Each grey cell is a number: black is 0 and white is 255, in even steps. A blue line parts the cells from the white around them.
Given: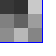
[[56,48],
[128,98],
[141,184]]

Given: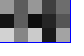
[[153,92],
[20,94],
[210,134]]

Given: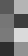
[[89,180],
[118,61],
[122,218]]

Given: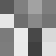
[[89,128],
[230,110],
[123,235]]

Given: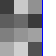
[[60,201],
[93,106],
[127,148]]

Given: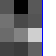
[[85,1],
[114,73],
[107,131]]

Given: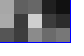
[[167,96],
[170,59],
[85,61]]
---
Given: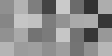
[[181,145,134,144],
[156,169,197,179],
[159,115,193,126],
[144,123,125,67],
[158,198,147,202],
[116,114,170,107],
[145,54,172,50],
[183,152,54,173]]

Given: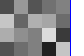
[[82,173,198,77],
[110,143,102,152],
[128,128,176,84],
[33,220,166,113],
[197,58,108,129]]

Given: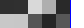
[[200,47],
[199,48],
[85,217],
[38,175],
[87,41]]

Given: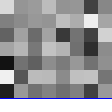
[[31,240,18,164,98,128,217],
[153,86,114,181,161,139,149],
[113,187,96,120,107,152,155],
[130,185,141,194,163,148,188],
[111,139,123,180,57,190,147],
[128,192,152,112,115,173,150],
[65,194,114,46,65,238,65],
[154,117,144,140,210,165,135]]

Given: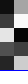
[[37,80,229,59,15],
[205,63,6,249,165]]

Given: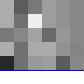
[[40,173,121,172,173],
[113,113,135,113,92],
[153,170,163,239,120],
[157,171,106,157,157],
[91,146,151,146,146],
[136,133,136,136,136]]

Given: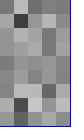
[[151,174,132,135,124,147,149,165,120],
[98,76,185,156,148,159,179,63,185],
[146,198,184,132,142,170,164,150,110],
[168,148,104,150,150,120,120,181,127],
[140,186,170,131,132,161,155,138,123]]

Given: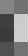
[[80,59,63,133],
[115,206,204,114]]

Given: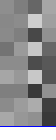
[[168,139,127,166,140,115,138,136,142],
[151,156,127,152,140,154,127,140,126],
[144,172,57,200,76,199,72,206,102],
[57,63,145,84,88,103,145,159,166]]
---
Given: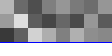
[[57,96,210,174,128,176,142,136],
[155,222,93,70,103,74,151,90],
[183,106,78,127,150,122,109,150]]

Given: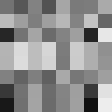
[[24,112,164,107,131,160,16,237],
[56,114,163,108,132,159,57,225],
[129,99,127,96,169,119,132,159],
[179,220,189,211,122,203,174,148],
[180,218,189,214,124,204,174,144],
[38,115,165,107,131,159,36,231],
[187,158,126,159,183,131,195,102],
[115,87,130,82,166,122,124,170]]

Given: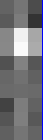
[[96,117,100],
[85,127,88],
[66,125,98],
[106,108,106],
[103,113,97],
[81,130,86],
[136,250,171],
[135,241,167],
[90,124,51],
[99,117,76]]

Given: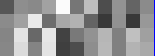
[[135,219,132,227,63,77,142,184,128,179,169],
[133,227,104,230,66,121,146,182,128,192,160],
[139,161,234,109,168,178,100,56,145,56,152],
[86,142,137,162,251,118,190,77,147,100,139]]

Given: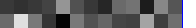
[[106,223,121,53,5,121,82,102,69,65,164,62,110],
[57,49,56,67,149,81,56,38,106,115,28,135,85]]

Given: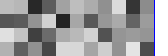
[[178,96,145,71,216,215,165,206,146,228,76],
[224,195,64,107,171,185,210,82,149,155,149],
[86,91,147,210,35,167,88,151,170,100,156],
[189,183,40,92,162,190,172,144,219,53,140]]
